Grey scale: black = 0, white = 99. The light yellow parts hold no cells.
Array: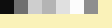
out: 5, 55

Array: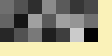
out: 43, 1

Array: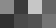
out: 54, 45

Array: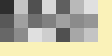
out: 18, 76

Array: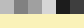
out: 73, 24

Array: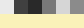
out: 91, 54
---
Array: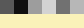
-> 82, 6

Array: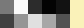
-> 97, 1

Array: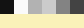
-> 97, 7

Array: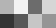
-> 94, 20

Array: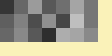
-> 74, 18

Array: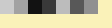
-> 79, 7
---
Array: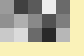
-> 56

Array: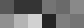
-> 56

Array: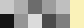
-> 8

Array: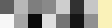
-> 96

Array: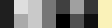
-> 12

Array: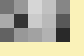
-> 66

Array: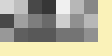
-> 28

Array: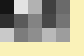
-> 18
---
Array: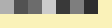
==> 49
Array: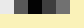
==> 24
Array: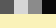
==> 54
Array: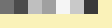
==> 78
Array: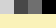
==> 43
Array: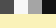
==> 64
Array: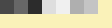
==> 68
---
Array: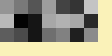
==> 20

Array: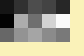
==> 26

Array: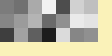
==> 81

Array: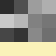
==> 61

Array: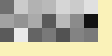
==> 79

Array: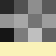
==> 55

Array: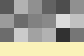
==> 30

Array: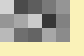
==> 47

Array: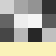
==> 57

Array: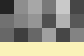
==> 78
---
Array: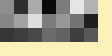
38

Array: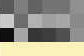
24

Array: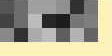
36

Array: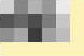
23

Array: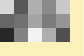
94

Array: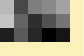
15

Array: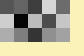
20
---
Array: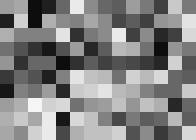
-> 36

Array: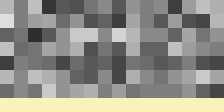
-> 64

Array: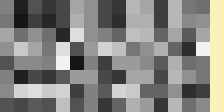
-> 24

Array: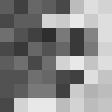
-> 73

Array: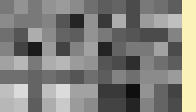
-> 26
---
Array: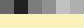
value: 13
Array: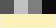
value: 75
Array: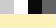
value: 99
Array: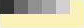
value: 41
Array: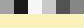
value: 10
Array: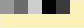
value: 42
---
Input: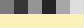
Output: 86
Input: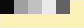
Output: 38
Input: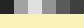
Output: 25
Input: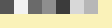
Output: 71
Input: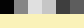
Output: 36
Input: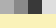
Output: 86
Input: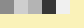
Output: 93
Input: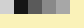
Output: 65
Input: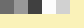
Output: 81
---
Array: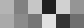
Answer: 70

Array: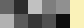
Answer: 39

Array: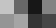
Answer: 76

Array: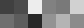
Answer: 25

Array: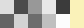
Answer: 86

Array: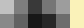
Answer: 75
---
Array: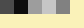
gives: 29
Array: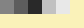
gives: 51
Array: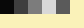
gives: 3
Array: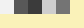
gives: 94
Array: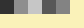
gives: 19
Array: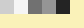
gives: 80
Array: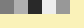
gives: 48
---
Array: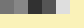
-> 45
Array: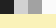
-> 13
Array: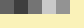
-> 38
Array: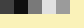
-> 25
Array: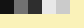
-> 7
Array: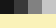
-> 8
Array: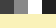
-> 25
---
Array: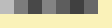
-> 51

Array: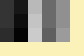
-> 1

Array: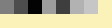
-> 61

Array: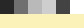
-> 72

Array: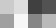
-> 62

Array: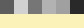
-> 46
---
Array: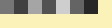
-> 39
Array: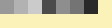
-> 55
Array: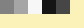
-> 50
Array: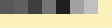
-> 37
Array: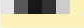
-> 34
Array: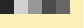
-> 40
